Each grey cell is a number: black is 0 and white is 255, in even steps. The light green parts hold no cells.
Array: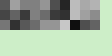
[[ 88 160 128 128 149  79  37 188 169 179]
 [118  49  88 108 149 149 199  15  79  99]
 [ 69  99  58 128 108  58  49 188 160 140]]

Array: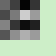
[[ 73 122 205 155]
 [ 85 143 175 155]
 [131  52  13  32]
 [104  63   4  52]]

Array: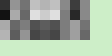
[[180  93 148  70  81  70 125 159 104]
 [170 104 125  81  93  81 125 159 115]
 [ 50 148 115 192 180 192 137  61 137]
 [ 18 170 104 223 204 223 125  40 137]]

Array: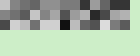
[[ 73 208 188 113 208 208  17 188 101  82 220 123  91]
 [197 132 113 101 144 144 123 123  53 156 101  53  53]
 [132 113  91 197 132 166  82 156 178  41  73 166 178]]

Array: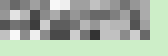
[[150 227 182  73 139 171 115 150 127 104 104 127 160  94 171]
 [193 248 139 238 139  73  73 205 115  51 193 193 139 205 104]
 [139 104 127 160 127 248 238 160 160 193 171 150 115 150 171]
 [ 83 115 104  61 205  94  94 115 182 150 193 182 182  83 160]]

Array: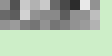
[[105  93 210 146 137 137  93 146 146 190]
 [146  82 201 178 201 105  73  44 233 146]
 [146 155 127 117 146 117 127 146 155 178]]

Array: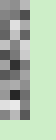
[[193 132 214]
 [ 78 121 203]
 [152 143 184]
 [110 223 172]
 [ 88 110 163]
 [163 172 143]
 [223 233 132]
 [163  49 121]
 [152  38 110]
 [ 99 193  99]
 [132 184  88]
 [132 121  78]]
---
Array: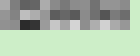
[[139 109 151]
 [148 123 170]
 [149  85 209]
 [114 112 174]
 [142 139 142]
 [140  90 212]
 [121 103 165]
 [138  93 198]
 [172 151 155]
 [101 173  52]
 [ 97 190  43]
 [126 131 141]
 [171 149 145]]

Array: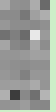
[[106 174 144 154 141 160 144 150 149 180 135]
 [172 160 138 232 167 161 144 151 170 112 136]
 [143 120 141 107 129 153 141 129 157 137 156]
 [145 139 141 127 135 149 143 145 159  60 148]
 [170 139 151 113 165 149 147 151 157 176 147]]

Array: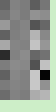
[[118 141 103 136 150 114 193   5 145 181]
 [ 93 146  84 180 195 103  82 199 200 172]
 [124 124 132 134 130 140 136 129 129 125]
 [130 134 125 127 133 130 139 135 132 130]
 [101 115 153  97 168  43 125  97 123 108]]

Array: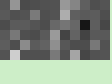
[[ 84  78  71  89  82  84]
 [ 79  92  94  89 120  82]
 [ 95  90  22  67  77  70]
 [133  95 103  99  77 165]
 [152 173 117  68  87  80]
 [ 82  83 104 154 143 121]
 [ 81  79  77  90  98  80]
 [ 78 122  84  76  91  80]
 [ 75  83  91  79 139  80]
 [149  80  91 120  78 206]
 [ 85  89  76  89  93  83]]

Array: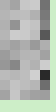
[[114 121 132  88 175 162 205  41 110 158]
 [203 177 195 190 154 183 178 208 182 161]
 [199 190 201 202 173 181 187 190 189 171]
 [164 188 147 204 162 170 135 183 195 198]
 [177 181 177 182 172 156 151 187 178 163]]

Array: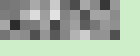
[[152 139 144  80]
 [ 55 163 152 147]
 [137 164 119 146]
 [168  81  93 204]
 [ 76 151 159 178]
 [111 131 137 134]
 [202 226  68  89]
 [142 158 163 149]
 [169 219 124  80]
 [130 179 118 140]
 [121 120  43 147]
 [117 125 167 117]]
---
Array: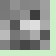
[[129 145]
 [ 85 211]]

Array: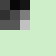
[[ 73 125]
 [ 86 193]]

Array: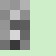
[[195 141]
 [ 88  93]]

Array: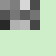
[[119  92]
 [177 185]]

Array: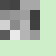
[[151 159]
 [138 182]]

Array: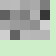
[[144 126]
 [156 152]]

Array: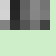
[[ 38 102]
 [ 49  84]]
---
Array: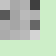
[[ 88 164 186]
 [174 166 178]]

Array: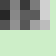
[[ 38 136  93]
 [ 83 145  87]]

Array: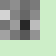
[[211 131 103]
 [116 156  39]]

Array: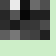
[[38 85  6]
 [44 26 54]]

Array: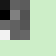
[[  0 128  82]
 [105  97  85]]

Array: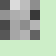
[[147 174 180]
 [ 72 166 141]]

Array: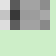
[[196  56 155]
 [221  93 162]]

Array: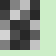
[[ 66 204 105]
 [140  46  53]]

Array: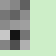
[[118  99 140]
 [138 153 159]]
